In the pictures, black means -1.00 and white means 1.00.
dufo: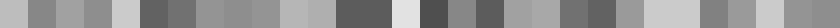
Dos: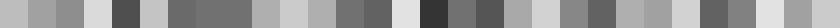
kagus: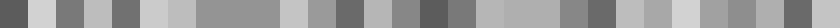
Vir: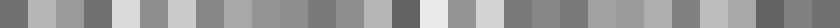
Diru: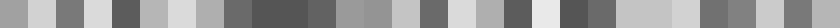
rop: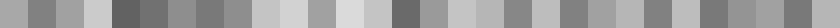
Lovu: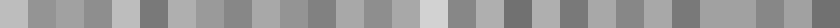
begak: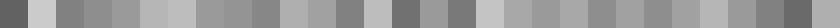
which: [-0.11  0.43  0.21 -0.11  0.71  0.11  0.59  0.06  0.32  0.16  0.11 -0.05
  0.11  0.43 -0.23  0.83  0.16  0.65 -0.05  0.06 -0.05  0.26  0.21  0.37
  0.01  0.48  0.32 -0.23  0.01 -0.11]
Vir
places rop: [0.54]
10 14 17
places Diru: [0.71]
4 7 17
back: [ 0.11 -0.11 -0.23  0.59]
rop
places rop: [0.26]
3 12 22 28

